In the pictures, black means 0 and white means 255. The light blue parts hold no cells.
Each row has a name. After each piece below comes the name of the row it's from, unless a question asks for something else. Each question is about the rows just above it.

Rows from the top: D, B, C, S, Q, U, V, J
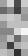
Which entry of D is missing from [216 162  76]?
[203]
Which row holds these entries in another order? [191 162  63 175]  V
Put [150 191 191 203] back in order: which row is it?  C
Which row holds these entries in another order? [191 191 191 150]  S

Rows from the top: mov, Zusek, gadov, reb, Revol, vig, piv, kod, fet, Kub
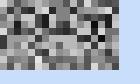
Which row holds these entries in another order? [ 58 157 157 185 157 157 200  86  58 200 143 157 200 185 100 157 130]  kod
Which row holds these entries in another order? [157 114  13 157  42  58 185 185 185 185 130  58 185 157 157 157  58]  vig
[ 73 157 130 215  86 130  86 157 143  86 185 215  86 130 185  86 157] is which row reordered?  Kub
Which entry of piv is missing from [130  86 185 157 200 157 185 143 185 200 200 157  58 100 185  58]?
[171]
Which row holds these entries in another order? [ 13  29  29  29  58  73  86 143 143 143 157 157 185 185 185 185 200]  reb

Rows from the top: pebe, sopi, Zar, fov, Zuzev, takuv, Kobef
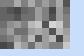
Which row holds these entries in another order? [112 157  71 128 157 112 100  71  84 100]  sopi
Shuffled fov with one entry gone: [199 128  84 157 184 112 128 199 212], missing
[143]
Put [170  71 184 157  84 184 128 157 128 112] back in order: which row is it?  takuv

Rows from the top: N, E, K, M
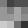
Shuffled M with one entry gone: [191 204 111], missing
[50]
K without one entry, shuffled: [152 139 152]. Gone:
[165]
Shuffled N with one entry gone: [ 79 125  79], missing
[66]
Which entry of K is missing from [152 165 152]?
[139]
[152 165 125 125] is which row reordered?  E
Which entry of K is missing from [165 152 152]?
[139]

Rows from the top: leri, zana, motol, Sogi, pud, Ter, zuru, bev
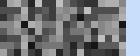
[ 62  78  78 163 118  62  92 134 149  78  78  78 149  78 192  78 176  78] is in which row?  Ter
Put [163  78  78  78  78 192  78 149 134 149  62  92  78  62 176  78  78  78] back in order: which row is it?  zana
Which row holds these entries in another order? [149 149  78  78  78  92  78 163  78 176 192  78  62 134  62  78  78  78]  zana
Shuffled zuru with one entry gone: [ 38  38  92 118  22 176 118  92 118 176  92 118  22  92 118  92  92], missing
[106]
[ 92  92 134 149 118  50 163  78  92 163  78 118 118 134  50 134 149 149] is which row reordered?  pud
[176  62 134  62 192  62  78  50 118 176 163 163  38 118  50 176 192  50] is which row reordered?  leri

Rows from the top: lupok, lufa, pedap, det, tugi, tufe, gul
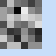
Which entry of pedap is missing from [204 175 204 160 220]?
[190]
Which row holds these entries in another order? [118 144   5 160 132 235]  lufa
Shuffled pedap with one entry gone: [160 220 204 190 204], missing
[175]

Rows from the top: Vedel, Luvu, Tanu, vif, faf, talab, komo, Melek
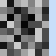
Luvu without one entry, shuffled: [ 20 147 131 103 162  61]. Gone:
[36]
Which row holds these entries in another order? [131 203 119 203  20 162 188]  Vedel
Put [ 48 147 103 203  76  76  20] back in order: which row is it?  faf
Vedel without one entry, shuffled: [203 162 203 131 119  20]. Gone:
[188]
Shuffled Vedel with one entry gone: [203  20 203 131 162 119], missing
[188]
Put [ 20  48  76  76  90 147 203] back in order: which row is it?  komo

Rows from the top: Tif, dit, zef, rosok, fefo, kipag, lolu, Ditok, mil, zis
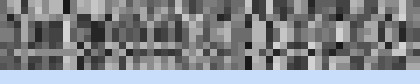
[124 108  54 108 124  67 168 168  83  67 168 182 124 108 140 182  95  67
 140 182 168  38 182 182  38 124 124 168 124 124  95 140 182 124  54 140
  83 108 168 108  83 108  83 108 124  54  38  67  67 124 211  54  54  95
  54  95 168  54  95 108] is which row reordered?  rosok
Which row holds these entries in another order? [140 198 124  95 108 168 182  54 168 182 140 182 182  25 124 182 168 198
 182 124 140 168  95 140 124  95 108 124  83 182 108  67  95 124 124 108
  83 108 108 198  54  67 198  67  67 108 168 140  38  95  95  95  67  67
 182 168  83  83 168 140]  Tif
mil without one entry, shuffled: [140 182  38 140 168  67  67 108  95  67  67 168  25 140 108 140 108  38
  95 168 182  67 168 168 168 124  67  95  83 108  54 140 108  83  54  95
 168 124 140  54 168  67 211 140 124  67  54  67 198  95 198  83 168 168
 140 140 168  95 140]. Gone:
[152]

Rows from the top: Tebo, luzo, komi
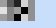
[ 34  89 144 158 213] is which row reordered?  Tebo
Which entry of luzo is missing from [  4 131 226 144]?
[158]
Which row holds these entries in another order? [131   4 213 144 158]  komi

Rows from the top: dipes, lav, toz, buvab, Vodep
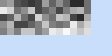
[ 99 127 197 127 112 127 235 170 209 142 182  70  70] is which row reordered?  buvab
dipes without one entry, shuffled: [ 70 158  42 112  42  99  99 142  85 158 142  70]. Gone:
[55]
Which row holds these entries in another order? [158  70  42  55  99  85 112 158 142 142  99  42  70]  dipes
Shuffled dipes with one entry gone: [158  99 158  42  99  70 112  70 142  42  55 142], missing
[85]
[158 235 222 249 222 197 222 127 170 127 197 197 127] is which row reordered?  Vodep
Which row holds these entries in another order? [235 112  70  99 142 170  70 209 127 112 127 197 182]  lav

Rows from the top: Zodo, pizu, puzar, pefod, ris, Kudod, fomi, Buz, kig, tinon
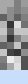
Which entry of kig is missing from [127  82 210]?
[237]
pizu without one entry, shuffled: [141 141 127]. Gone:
[168]
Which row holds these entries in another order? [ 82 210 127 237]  kig
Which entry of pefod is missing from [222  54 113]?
[182]
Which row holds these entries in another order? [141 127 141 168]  pizu
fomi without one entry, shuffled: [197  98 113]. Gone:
[82]
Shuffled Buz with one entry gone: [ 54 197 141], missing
[67]

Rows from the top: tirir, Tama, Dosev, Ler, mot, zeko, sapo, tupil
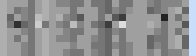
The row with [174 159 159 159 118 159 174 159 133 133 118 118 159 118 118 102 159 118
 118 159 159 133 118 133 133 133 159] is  tirir
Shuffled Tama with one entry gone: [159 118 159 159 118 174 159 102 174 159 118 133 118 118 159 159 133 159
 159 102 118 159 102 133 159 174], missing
[146]

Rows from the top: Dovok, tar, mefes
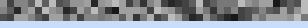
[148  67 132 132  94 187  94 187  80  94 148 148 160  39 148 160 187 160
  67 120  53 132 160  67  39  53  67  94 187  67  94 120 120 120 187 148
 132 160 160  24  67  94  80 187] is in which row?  Dovok
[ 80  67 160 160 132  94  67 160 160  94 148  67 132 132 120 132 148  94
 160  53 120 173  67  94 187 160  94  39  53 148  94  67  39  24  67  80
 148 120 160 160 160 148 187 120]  mefes
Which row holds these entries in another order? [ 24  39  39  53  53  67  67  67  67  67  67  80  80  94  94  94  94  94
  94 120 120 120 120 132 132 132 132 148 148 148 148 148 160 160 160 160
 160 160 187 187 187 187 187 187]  Dovok
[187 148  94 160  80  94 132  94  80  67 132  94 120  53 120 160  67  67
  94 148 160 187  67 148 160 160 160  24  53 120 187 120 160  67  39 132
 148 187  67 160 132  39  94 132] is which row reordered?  tar
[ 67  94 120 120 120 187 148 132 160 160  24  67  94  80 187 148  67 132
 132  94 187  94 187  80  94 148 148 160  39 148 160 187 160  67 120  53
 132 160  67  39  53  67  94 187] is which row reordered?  Dovok
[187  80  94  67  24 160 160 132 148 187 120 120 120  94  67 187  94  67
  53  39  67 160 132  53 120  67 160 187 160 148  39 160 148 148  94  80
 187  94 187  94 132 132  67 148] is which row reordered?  Dovok
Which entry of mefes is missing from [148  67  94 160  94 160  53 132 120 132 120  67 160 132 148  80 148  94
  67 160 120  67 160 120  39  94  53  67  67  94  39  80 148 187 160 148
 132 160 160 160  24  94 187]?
[173]

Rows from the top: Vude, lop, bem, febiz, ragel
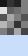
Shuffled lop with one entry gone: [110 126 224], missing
[95]
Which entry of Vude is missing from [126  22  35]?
[51]
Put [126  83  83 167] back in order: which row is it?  bem
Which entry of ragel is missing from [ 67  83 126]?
[167]
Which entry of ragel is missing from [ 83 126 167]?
[67]

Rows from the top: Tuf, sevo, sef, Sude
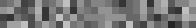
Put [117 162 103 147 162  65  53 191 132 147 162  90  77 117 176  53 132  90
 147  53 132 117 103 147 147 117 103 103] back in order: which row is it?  sevo
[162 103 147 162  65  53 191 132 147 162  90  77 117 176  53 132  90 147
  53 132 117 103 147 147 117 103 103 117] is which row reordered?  sevo
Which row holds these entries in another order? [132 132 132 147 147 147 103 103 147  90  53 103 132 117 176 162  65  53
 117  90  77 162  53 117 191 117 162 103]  sef
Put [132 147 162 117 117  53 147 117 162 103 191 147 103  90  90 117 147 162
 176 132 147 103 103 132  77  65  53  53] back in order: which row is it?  sevo

